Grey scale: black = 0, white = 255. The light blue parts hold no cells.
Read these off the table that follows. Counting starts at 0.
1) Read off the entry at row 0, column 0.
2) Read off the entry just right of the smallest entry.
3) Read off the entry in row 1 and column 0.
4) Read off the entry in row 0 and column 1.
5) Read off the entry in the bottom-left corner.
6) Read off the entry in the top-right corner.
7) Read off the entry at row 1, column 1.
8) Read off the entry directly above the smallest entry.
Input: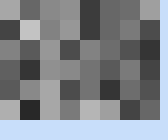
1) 167
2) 167
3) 68
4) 103
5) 175
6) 159
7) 195
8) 137

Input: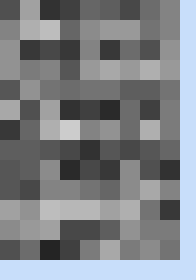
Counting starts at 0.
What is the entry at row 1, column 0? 131
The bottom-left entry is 80
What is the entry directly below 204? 72
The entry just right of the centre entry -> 146
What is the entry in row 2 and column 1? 56
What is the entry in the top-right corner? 131
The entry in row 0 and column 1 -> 161
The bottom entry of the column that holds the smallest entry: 36
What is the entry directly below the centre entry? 50
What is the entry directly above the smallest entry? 161
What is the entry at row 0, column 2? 50
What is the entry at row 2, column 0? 146
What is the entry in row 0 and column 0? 80
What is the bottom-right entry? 115
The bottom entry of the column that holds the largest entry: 64
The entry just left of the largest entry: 175
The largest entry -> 204
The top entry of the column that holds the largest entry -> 64
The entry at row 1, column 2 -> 189

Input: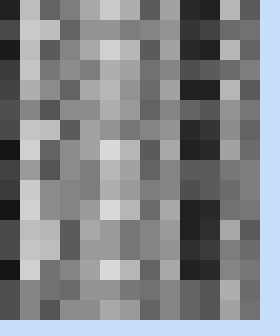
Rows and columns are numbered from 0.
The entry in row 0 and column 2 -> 99
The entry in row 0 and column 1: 189
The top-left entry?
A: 33
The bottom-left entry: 79
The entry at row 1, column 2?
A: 189
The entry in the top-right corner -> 91
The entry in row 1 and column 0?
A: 73
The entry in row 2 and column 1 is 189
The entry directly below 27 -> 59
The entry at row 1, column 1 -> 202
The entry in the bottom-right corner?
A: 113
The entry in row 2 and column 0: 27

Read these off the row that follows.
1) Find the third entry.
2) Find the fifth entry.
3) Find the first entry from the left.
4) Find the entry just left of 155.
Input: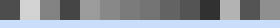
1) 130
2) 155
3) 77
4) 69

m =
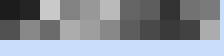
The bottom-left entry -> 81
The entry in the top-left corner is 28
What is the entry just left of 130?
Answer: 201
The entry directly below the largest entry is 107
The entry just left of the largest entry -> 36
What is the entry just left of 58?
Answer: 73

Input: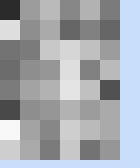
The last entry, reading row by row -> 150
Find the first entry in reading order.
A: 43
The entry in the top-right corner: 123
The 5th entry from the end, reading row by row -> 170
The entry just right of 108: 142
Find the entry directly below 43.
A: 222
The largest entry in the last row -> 206
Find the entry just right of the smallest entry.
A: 156
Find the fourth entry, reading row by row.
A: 135
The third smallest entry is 81
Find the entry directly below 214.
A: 222
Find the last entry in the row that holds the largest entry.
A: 170
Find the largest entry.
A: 248
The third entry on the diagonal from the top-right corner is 214
